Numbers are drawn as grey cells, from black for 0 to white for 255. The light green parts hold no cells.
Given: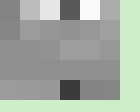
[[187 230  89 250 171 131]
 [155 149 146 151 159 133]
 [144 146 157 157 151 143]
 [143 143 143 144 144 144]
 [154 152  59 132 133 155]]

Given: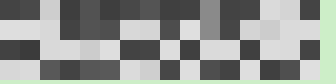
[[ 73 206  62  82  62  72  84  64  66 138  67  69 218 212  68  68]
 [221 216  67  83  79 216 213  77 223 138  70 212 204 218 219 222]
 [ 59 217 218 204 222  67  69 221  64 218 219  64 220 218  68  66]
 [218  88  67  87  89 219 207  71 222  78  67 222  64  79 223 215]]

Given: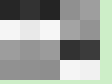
[[ 50  36 144 158  38]
 [233 246 163 147 245]
 [149 155  50  59 157]
 [144 142 245 241 145]]

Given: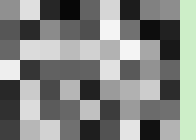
[[223  38   7  99 214  28 129 141 144]
 [ 41 139  98  79 244 113  13  33  86]
 [219 216 187 209 178 244 167  24 103]
 [ 53  97  96  98 225  89 146 101 238]
 [203  73 182  33 155 177 204  44  40]
 [220  91 103 193  60 155 107 112  48]
 [183 210 112  30  82 228  17 179  63]]

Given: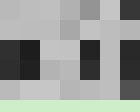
[[189 191 177 148 197  55 185]
 [188 188 168 194 189 182 189]
 [ 29 195 194  35 189  41  48]
 [ 33 179 184  46 189  43  46]
 [198 198 182 186 190  81 186]]

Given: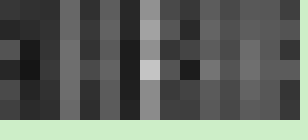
[[ 49  47 103  48  93  40 145  73  56  92  73  88  87  63  55]
 [ 44  50 103  56  98  39 162  86  41 100  80  93  89  83  39]
 [ 26  52 111  51  90  28 144  54  68  92  74 108  88  53  83]
 [ 21  57 110  74  99  29 196  84  28 116  84 111  92  91  39]
 [ 37  49 109  48  91  31 139  58  67  90  73  99  87  53  74]
 [ 43  47 105  46  91  36 139  64  62  89  72  91  87  56  64]]

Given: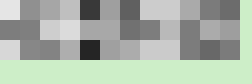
[[144 166 191  57 159  96 204 204 170 123 108 229]
 [127 206 219 167 168 113 125 185 124 171 158 125]
 [135 131 174  37 160 172 203 203 124 104 123 215]]

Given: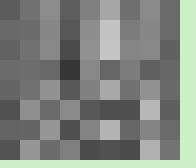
[[113 140  93 128 166 111 138 106  92]
 [106 135  87 141 194 123 135 107 105]
 [114 136  74 145 197 133 136  97  98]
 [109 104  54 136 102 124  96 103 108]
 [114 146  88 130 169 114 145 105 100]
 [143 107 137  87  79  80 183  95  81]
 [101 150  80 132 180 103 132 106 100]
 [150 108 127  75  81  75 176 116  82]]

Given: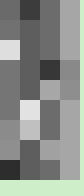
[[ 60 108 166 106]
 [ 94 108 166 113]
 [ 94 108 166 222]
 [ 94  55 137 117]
 [ 94 167 142 117]
 [226 108 166 117]
 [192 108 166 139]
 [ 94 161 166 143]
 [ 94 108 166  45]]
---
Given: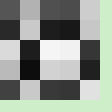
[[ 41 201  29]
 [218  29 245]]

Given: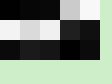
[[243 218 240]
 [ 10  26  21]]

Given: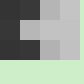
[[ 55 183 194]
 [ 52  55 178]]

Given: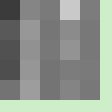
[[ 89 151 118]
 [ 81 145 120]]

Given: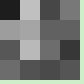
[[157 165  97]
 [ 87 185 109]]

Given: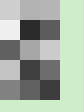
[[239  43  92]
 [ 96 167 203]]
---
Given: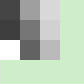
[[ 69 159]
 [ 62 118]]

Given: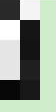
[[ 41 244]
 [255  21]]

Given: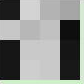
[[ 25 210]
 [199 183]]

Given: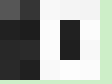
[[86 53]
 [33 29]]

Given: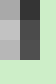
[[169  52]
 [194  75]]

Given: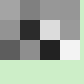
[[164 128]
 [147  43]]

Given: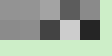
[[147 148]
 [139 141]]

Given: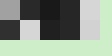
[[161  41]
 [ 48 214]]

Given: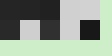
[[ 37  36]
 [ 41 207]]
